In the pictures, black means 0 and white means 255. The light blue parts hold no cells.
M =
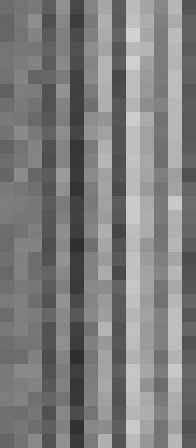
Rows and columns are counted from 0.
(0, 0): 109
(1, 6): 122
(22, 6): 136
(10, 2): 131
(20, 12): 168
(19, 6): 130
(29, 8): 87
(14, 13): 108
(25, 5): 46
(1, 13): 96
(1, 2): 141
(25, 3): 76
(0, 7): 166
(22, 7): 158
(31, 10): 151
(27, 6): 125
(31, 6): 124
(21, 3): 84
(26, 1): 137
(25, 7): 163
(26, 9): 197
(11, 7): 182
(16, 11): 114
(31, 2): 138
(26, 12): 199
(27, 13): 98
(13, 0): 122
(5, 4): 124
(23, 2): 118
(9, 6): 148
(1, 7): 175
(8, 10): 170
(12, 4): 154
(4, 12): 179
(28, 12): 173
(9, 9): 191
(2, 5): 74
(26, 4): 124
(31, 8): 83

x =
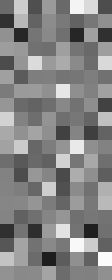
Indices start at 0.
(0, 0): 106
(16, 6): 31
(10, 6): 143
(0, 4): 105
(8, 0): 210
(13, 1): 126
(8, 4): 111
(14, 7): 185
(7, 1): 106
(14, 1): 135
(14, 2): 149
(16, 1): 116
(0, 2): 79
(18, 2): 107
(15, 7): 115
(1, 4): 121
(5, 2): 126
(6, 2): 155
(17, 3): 137
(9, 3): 143
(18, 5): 144
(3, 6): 105
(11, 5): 118
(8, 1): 130
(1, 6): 119
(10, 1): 203
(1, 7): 143
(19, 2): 138
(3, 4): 159
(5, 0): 160
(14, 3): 124
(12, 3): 133
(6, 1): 154
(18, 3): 29
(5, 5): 118

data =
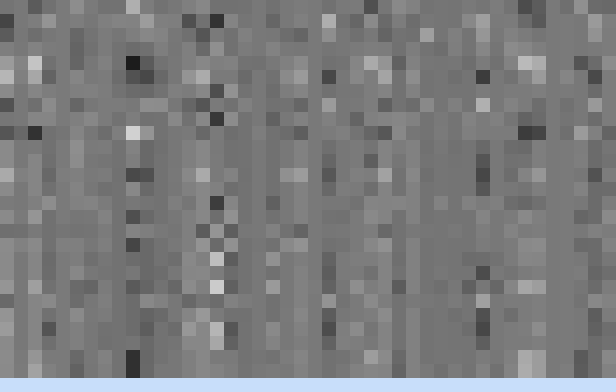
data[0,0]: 116
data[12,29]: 135
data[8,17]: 114
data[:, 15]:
[113, 51, 122, 143, 127, 122, 78, 122, 56, 122, 121, 122, 122, 128, 61, 110, 148, 106, 190, 124, 203, 108, 122, 181, 167, 122, 130]
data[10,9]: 130
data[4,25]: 133
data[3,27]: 124
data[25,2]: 149
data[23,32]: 116
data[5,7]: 123
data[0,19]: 113
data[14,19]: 96
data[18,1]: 120
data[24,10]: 105
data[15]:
[138, 122, 149, 113, 122, 118, 119, 130, 114, 79, 105, 114, 119, 127, 135, 110, 145, 114, 120, 113, 120, 129, 121, 114, 113, 122, 137, 131, 114, 129, 115, 117, 116, 116, 132, 120, 123, 137, 127, 121, 122, 102, 107, 138]
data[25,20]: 124
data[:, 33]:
[121, 136, 116, 116, 110, 116, 116, 116, 130, 127, 116, 116, 116, 116, 129, 116, 116, 116, 108, 116, 96, 116, 116, 109, 116, 116, 115]
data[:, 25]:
[122, 102, 112, 122, 133, 135, 118, 120, 100, 115, 122, 122, 127, 122, 114, 122, 122, 122, 125, 122, 142, 122, 122, 139, 125, 122, 129]
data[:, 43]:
[105, 126, 124, 124, 140, 124, 124, 124, 124, 100, 117, 114, 124, 108, 124, 138, 124, 130, 119, 110, 124, 130, 124, 110, 113, 136, 130]
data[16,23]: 118
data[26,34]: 129
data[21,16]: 129
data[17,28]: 114
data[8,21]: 129
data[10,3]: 113
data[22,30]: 115
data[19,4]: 122
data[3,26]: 125
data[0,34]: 117
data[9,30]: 115
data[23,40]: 122
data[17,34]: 123
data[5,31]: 117
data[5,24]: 119
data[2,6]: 115
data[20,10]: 101
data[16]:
[111, 112, 121, 113, 117, 115, 116, 123, 114, 131, 126, 120, 117, 127, 92, 148, 94, 119, 120, 129, 113, 100, 121, 118, 119, 122, 125, 104, 114, 120, 118, 117, 120, 116, 125, 120, 131, 123, 125, 121, 122, 120, 128, 124]
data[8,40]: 116
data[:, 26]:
[80, 138, 120, 125, 170, 125, 125, 125, 128, 102, 116, 94, 125, 110, 132, 137, 125, 135, 125, 113, 125, 138, 125, 117, 120, 157, 133]

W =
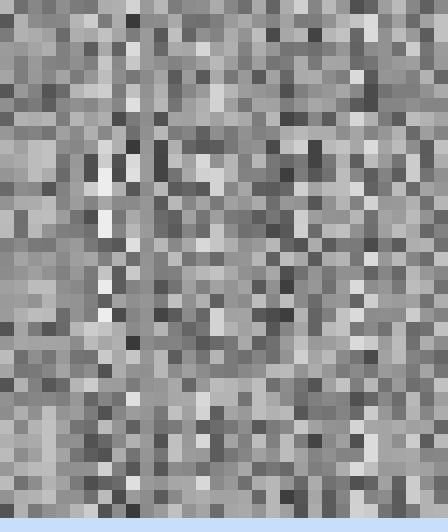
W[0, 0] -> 182
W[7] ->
[143, 111, 122, 94, 135, 144, 135, 159, 134, 223, 150, 183, 116, 158, 175, 210, 159, 118, 163, 161, 126, 147, 167, 159, 128, 90, 75, 133, 133, 143, 133, 133]
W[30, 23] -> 147
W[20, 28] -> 120
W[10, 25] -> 167
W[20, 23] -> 112
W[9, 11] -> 183
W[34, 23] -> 113
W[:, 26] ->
[99, 218, 219, 140, 116, 90, 75, 75, 176, 132, 219, 187, 93, 98, 210, 112, 110, 75, 219, 100, 141, 206, 140, 137, 202, 75, 120, 183, 102, 203, 166, 219, 219, 190, 99, 131, 203]
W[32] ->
[187, 141, 160, 193, 163, 117, 93, 82, 172, 115, 149, 117, 192, 155, 153, 92, 119, 133, 161, 144, 188, 162, 132, 144, 131, 132, 219, 164, 166, 168, 133, 135]
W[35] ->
[147, 174, 178, 191, 144, 145, 111, 187, 75, 155, 141, 91, 137, 168, 173, 162, 162, 167, 103, 183, 62, 86, 166, 91, 133, 208, 131, 140, 91, 204, 178, 114]
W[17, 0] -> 126
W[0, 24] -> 150
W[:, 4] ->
[142, 135, 107, 128, 128, 163, 107, 135, 125, 160, 141, 116, 106, 130, 132, 156, 126, 146, 138, 129, 143, 149, 108, 106, 163, 154, 163, 106, 127, 148, 163, 142, 163, 142, 162, 144, 151]
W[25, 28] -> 185
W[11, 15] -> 145
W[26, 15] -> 125
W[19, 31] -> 135
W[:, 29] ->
[135, 107, 153, 204, 158, 128, 126, 143, 188, 106, 141, 204, 204, 106, 176, 186, 168, 174, 134, 183, 188, 161, 204, 106, 112, 131, 122, 110, 184, 179, 160, 204, 168, 165, 204, 204, 121]
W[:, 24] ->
[150, 178, 194, 150, 164, 126, 166, 128, 160, 142, 194, 178, 188, 188, 180, 146, 191, 123, 180, 144, 156, 151, 194, 194, 167, 138, 123, 194, 130, 132, 145, 159, 131, 173, 123, 133, 125]
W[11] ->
[163, 170, 188, 193, 116, 152, 79, 204, 81, 217, 154, 68, 191, 162, 216, 145, 181, 127, 182, 119, 104, 120, 67, 119, 178, 94, 187, 154, 116, 204, 93, 173]
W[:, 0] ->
[182, 88, 123, 155, 153, 165, 86, 143, 99, 151, 180, 163, 149, 105, 147, 187, 186, 126, 138, 140, 160, 154, 155, 84, 150, 187, 164, 84, 145, 141, 187, 175, 187, 152, 187, 147, 84]
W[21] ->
[154, 157, 147, 178, 149, 147, 128, 95, 161, 143, 149, 126, 192, 144, 176, 96, 149, 140, 189, 134, 188, 138, 107, 148, 151, 100, 206, 159, 155, 161, 114, 174]
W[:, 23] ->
[185, 146, 182, 126, 165, 140, 151, 159, 91, 172, 185, 119, 113, 185, 145, 147, 183, 91, 171, 119, 112, 148, 127, 185, 157, 185, 151, 161, 136, 116, 147, 136, 144, 133, 113, 91, 91]
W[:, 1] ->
[111, 177, 177, 150, 127, 126, 152, 111, 177, 126, 161, 170, 158, 141, 171, 111, 112, 138, 163, 148, 165, 157, 175, 164, 166, 111, 119, 177, 128, 174, 134, 166, 141, 175, 114, 174, 177]
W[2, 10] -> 154
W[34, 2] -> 141
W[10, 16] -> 120
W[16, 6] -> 112
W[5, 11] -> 164
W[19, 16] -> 169
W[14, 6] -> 131
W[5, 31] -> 102
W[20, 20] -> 62
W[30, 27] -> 164
